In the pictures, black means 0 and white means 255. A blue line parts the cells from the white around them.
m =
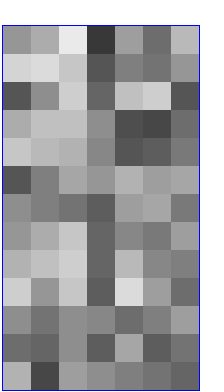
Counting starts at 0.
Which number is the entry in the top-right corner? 185
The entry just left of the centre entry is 115
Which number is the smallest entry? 56
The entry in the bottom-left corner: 178
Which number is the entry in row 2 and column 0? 85
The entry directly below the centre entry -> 101
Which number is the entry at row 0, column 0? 150
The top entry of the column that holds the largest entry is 234
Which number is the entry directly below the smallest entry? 85
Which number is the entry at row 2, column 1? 142
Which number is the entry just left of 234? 172
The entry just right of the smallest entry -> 158
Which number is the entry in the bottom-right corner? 101
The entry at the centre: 93
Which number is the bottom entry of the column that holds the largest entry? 158
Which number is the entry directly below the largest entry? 198
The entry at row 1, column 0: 212
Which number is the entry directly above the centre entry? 150

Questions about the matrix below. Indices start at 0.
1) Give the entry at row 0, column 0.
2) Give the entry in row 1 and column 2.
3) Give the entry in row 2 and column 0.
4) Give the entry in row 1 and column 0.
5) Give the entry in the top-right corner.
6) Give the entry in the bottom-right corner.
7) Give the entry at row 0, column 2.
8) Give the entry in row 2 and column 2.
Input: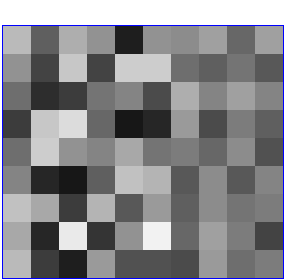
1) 186
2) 199
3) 110
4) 146
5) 160
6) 124
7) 174
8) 60

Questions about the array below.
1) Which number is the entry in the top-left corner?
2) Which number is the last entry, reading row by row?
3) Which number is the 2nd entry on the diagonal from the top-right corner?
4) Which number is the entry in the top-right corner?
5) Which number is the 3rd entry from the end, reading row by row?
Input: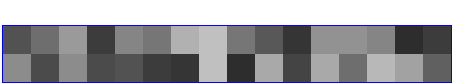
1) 82
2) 96
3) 162
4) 60
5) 184

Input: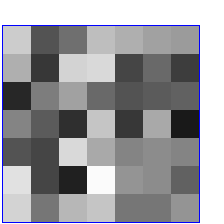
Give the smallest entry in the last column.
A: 25
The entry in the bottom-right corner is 148
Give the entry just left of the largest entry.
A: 32
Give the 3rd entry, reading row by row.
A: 111
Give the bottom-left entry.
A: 211
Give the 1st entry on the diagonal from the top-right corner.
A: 155
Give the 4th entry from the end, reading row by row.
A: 197
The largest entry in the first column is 225
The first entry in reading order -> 204
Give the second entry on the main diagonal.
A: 55
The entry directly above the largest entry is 169
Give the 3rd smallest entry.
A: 39
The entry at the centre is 197
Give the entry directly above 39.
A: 175
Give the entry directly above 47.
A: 161

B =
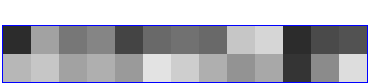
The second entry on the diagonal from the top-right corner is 139
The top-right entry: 82
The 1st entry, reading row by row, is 44
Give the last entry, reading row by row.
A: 221
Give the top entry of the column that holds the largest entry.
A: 105
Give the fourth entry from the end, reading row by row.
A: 168
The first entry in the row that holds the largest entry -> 183
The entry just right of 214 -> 44

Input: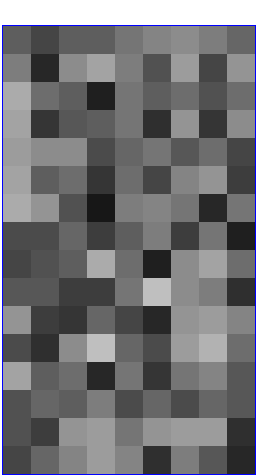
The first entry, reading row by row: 94
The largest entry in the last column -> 148
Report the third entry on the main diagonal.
94
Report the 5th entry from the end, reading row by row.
132
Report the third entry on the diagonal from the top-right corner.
109
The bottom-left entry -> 69
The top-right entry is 102
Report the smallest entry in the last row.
39
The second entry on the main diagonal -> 39
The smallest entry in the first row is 69
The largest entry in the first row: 140
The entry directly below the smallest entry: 61
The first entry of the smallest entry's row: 171
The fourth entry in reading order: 94
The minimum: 23
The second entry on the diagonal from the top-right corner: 69
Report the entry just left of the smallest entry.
81

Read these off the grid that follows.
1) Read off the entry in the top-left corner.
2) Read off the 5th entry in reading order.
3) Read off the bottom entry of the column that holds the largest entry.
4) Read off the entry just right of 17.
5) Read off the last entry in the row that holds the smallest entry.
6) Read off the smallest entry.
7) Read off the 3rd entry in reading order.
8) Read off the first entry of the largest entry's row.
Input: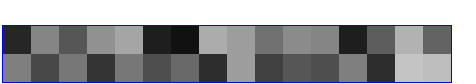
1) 38
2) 165
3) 196
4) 172
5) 99
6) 17
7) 86
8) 127

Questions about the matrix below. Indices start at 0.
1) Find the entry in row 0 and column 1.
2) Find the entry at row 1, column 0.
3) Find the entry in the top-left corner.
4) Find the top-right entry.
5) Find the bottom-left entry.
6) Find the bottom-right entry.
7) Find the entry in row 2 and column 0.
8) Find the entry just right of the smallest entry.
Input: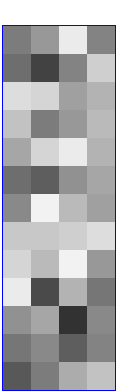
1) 152
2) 110
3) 124
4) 131
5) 88
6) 194
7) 221
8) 137

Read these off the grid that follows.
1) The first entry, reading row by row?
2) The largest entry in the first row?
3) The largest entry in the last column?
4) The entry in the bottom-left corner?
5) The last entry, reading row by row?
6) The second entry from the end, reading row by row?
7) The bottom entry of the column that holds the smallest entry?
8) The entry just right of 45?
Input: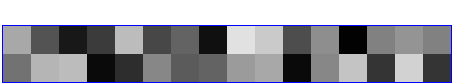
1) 168
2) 225
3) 129
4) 114
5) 52
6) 210
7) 196
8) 135

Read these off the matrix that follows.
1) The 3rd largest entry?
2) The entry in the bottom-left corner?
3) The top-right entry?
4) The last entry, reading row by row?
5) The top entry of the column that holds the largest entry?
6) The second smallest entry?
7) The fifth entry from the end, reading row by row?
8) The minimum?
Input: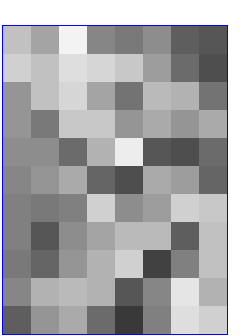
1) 229
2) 94
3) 86
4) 208
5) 243
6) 65
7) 107
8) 57
